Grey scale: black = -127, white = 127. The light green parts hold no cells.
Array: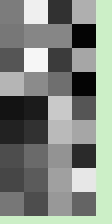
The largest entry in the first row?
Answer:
110
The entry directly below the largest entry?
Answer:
12
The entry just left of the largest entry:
-43
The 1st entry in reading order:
-3
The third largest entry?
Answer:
103
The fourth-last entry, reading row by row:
-9
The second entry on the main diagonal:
5
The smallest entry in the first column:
-108
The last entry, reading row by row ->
-28
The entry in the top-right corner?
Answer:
46
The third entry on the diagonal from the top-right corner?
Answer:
118

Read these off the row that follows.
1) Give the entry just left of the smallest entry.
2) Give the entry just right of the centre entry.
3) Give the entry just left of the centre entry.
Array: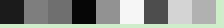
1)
-16
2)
117
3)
-121

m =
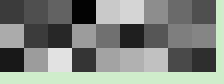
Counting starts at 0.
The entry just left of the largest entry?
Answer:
28
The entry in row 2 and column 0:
-103
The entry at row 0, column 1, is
-48
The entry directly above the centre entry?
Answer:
72
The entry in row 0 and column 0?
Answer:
-68
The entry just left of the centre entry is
28
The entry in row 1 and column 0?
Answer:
43
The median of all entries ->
-21

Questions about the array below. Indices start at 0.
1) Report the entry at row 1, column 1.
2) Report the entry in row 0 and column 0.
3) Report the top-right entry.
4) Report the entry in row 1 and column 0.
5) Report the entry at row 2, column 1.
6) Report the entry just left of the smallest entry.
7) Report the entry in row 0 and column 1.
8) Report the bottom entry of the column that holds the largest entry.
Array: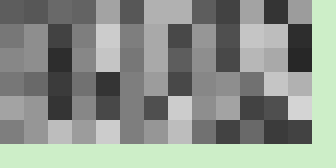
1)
14
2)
-34
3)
28
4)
-8
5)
14
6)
41
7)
-40
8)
-61

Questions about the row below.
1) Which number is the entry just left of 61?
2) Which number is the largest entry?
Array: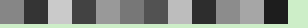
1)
-45
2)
74

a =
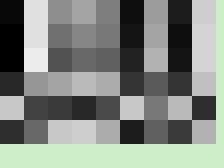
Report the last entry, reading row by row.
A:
49
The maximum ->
108
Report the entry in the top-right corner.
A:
77
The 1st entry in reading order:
-119
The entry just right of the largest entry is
-45
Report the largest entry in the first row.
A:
96
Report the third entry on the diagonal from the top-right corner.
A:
49
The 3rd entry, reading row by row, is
13
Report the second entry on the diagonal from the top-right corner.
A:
-112
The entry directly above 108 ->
96
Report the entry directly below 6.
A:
-22
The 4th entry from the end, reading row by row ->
-99
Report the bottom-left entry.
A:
-81

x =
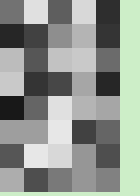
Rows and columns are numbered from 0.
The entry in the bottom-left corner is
45
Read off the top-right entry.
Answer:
-81
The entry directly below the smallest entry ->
30
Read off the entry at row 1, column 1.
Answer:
-62
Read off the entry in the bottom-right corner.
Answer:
1
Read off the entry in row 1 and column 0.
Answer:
-89
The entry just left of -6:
-49
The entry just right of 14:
52
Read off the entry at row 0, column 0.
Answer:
-13
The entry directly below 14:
66
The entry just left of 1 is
22
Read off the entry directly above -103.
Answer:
73

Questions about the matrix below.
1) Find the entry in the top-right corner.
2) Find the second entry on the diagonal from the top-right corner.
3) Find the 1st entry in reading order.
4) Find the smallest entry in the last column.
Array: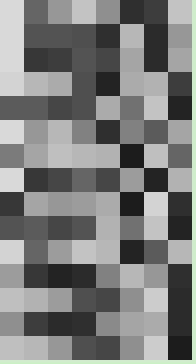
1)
70
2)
-86
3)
90
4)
-100

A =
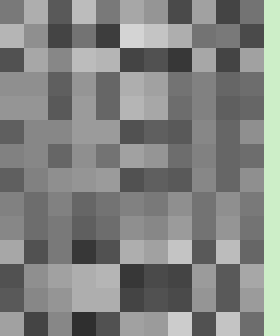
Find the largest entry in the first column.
53
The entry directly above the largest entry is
39
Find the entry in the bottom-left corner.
33
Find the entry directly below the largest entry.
-59
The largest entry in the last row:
76
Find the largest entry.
84
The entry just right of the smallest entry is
-46
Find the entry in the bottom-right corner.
-18
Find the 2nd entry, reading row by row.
46
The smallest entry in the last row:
-80
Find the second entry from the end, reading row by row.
68
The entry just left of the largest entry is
-66
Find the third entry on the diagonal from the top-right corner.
39
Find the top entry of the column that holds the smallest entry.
60
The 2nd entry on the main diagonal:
15
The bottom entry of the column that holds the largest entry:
33
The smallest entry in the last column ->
-53
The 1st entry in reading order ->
-6
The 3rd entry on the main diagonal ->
7
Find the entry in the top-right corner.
-12
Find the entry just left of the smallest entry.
7
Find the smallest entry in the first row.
-59
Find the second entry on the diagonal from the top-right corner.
-6

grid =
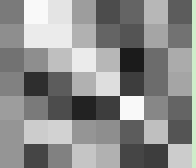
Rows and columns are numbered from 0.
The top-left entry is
-5
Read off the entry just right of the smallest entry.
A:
-19
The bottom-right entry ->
76
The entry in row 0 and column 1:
121
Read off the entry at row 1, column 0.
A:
14
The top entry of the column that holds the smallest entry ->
-27
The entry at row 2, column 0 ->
-13
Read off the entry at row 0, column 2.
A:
100
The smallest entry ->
-100
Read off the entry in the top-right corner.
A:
-35
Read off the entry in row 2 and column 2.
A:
63

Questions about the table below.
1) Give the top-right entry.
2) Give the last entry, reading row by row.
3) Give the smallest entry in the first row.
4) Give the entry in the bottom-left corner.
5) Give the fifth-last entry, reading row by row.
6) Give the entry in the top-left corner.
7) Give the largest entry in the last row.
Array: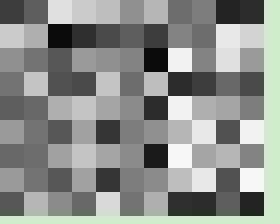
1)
-85
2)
-92
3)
-92
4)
-39
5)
47
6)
-65
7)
90

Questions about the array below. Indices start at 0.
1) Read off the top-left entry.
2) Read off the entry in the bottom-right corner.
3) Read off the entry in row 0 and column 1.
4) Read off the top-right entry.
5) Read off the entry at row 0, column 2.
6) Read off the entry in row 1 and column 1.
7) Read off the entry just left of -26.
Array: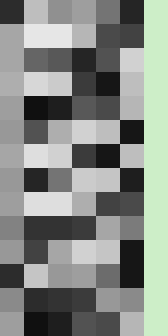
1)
-83
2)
54
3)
62
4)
-90
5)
16
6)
102
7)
38
